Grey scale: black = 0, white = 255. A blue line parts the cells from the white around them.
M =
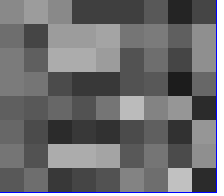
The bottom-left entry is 88
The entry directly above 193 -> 75
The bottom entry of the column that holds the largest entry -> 193
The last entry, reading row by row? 43
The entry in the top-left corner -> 137
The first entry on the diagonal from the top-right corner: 69
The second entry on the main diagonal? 69
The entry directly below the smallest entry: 150
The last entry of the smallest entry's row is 103
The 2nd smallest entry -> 36
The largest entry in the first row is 156
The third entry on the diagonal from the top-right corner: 110
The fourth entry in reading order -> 63

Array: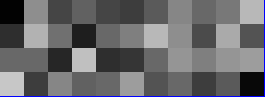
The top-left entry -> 2
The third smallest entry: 30
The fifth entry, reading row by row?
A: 69
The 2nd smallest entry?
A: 8
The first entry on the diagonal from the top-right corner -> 184
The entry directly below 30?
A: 192
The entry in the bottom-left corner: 199
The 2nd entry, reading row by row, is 142
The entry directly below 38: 134
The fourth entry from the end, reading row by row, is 104
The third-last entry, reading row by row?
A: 61
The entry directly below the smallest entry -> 46
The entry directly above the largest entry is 104

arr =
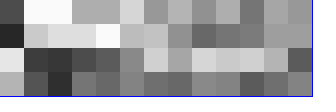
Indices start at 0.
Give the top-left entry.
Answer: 76
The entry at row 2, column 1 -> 61
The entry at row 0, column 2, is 250
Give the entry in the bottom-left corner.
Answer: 180
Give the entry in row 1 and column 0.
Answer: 39
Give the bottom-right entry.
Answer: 131
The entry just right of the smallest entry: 202
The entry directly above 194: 152

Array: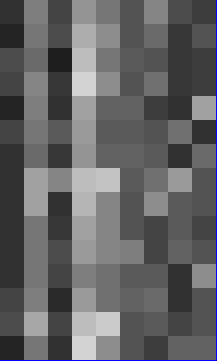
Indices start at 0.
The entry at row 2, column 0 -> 76
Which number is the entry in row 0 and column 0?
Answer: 49
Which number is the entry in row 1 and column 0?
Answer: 36
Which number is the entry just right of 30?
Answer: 189
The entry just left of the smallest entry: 106
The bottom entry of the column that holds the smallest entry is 49
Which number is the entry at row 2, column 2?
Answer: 30
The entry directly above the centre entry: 98
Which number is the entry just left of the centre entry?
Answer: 189
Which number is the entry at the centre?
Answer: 195
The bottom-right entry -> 98
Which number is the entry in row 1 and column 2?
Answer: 76
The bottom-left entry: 36
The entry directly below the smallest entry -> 55
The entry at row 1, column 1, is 118
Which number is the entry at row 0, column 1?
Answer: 126
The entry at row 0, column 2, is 68

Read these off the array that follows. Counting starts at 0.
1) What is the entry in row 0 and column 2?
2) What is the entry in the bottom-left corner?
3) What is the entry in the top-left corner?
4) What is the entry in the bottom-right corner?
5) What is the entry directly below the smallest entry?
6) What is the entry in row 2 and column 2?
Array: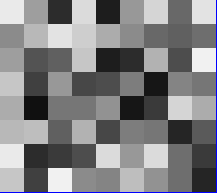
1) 44
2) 198
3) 234
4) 37
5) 190
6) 96

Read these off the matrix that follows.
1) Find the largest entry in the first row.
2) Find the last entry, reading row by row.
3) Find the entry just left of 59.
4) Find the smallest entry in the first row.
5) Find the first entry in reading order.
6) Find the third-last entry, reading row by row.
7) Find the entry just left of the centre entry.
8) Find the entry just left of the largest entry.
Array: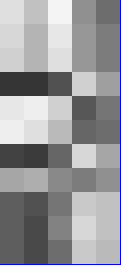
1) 244
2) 186
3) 66
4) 109
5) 223
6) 109
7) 223
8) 193

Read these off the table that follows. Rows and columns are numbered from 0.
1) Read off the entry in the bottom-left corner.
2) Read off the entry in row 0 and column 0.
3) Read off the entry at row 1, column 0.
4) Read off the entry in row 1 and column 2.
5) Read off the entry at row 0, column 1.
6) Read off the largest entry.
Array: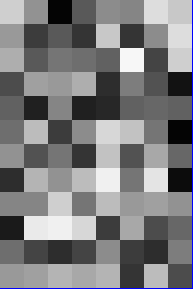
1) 153
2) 207
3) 153
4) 89
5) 146
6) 247

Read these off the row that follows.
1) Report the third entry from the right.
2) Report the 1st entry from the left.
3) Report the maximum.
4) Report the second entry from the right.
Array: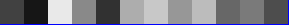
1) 103
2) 65
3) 233
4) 122

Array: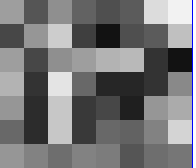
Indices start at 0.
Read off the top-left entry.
158
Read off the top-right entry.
242
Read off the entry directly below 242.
192
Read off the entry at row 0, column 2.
143
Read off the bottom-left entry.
150
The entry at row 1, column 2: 205
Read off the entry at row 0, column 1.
85
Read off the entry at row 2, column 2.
143
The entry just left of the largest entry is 220
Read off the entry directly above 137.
18
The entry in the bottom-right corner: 118
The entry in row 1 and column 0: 71

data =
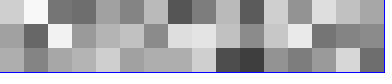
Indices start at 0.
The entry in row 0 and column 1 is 248
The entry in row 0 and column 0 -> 207
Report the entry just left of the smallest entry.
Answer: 77
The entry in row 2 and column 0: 174
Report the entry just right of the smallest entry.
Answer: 147
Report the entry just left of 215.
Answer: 154
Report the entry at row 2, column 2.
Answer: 167
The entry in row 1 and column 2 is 242
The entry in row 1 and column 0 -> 161
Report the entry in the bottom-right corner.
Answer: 110
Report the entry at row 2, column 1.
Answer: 132
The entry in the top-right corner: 167
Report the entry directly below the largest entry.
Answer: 103

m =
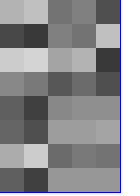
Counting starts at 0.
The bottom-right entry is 151
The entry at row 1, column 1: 57
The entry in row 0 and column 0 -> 179
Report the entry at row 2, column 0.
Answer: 204
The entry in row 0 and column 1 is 192
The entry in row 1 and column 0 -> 72
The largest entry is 212

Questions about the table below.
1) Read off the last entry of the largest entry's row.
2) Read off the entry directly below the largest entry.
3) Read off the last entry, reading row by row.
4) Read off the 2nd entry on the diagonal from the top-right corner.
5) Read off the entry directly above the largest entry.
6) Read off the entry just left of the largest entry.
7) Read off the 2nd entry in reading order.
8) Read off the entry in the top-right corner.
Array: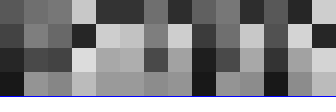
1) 212
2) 187
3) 187
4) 212
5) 38
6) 67
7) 111
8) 206
